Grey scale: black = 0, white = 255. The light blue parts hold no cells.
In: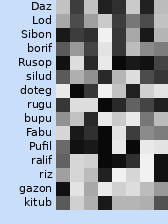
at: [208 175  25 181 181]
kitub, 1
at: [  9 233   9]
Pufil, 3
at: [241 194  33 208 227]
doteg, 3
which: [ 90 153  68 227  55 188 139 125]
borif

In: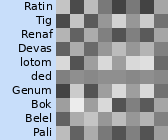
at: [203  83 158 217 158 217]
Genum, 1
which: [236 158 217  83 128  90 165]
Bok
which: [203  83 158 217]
Genum
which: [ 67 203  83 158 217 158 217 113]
Genum
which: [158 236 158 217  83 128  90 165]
Bok
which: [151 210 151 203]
Tig
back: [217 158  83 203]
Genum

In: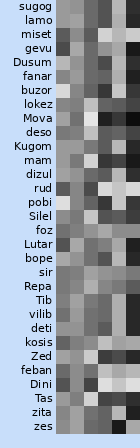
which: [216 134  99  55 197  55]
buzor
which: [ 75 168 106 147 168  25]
gevu
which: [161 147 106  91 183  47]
dizul
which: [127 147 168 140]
foz
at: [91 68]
lokez, 4

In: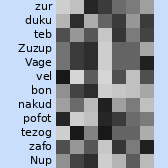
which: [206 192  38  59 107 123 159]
zur
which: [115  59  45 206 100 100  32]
Vage
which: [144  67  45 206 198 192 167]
bon
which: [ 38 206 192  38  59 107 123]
pofot

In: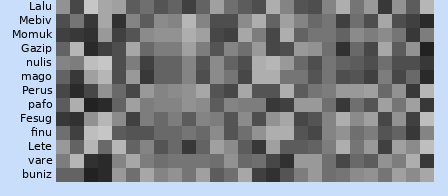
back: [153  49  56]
Momuk
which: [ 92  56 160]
Lete
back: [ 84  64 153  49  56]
Momuk
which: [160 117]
pafo
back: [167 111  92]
buniz
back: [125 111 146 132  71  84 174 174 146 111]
finu
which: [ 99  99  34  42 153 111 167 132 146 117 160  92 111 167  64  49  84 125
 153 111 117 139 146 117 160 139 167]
buniz

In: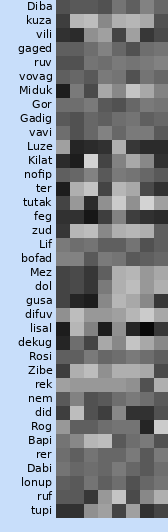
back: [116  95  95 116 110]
Lif
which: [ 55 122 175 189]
dol
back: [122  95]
Rosi
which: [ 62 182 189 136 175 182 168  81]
kuza
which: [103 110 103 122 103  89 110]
Dabi

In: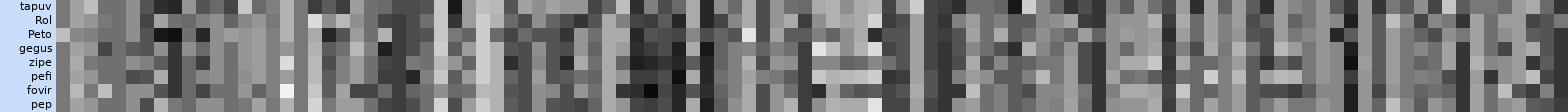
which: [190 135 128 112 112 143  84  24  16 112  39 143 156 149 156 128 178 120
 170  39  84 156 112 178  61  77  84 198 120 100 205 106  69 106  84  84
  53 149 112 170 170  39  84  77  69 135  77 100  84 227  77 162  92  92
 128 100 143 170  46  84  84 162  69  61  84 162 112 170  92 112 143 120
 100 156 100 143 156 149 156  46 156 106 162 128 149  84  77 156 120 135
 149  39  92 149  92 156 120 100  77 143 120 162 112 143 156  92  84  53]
Peto
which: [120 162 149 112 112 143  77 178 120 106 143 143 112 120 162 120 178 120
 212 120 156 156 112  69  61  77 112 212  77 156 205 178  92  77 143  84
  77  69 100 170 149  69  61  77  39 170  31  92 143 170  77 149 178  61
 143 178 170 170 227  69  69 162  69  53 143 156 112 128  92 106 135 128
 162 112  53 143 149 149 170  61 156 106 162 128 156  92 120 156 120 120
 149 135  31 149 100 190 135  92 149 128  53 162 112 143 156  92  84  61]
pep
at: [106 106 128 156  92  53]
zipe, 81

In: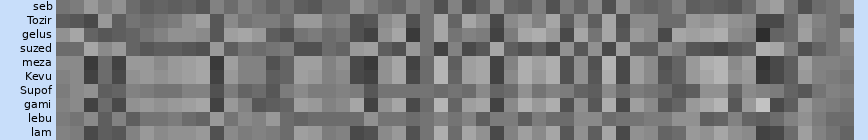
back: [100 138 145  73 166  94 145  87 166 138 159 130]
lam
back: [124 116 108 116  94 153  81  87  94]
suzed
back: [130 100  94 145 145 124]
lebu
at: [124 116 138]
lebu, 0
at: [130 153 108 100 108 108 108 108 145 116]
lebu, 14
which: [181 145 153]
Kevu

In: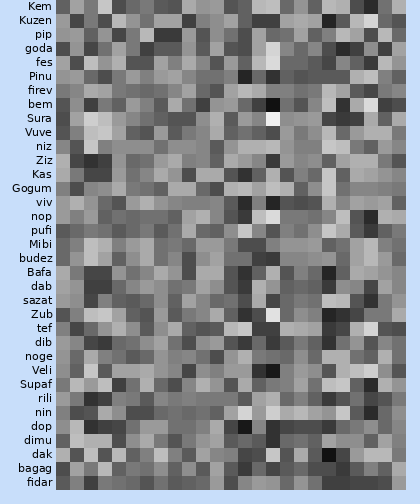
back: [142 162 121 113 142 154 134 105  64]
dab
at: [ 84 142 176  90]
Sura, 9
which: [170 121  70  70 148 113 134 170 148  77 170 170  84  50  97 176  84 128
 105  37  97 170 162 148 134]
Bafa
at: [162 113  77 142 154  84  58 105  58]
dib, 7

